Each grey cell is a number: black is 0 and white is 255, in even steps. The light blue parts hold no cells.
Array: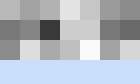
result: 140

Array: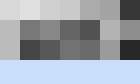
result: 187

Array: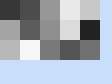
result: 184

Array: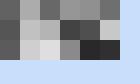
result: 91

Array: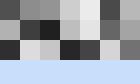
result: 47

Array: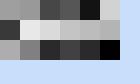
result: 173
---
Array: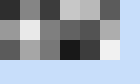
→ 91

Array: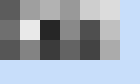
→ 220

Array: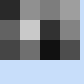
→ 158

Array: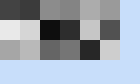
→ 154

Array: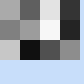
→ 52

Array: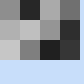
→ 112

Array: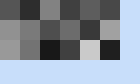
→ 72

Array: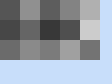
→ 176

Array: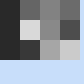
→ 107

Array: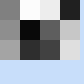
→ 32
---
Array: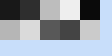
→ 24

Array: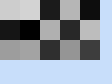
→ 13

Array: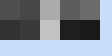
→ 31

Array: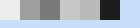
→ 121

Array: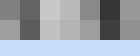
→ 62

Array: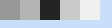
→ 152
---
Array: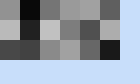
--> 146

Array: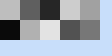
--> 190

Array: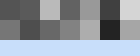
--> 84

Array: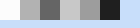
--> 252

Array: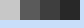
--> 199

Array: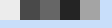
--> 236
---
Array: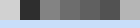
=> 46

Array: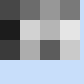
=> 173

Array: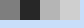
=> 39

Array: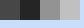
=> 37

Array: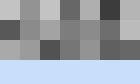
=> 155

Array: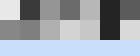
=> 127

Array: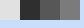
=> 47
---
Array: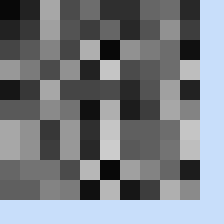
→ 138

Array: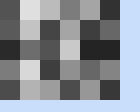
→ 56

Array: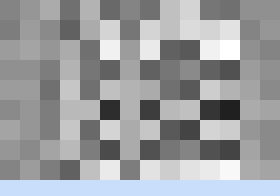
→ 164

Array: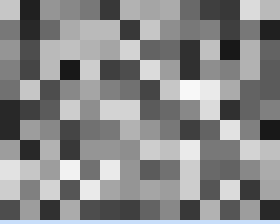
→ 40

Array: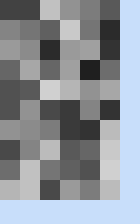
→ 187

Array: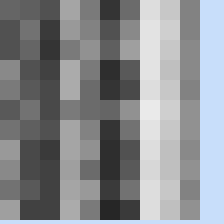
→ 145
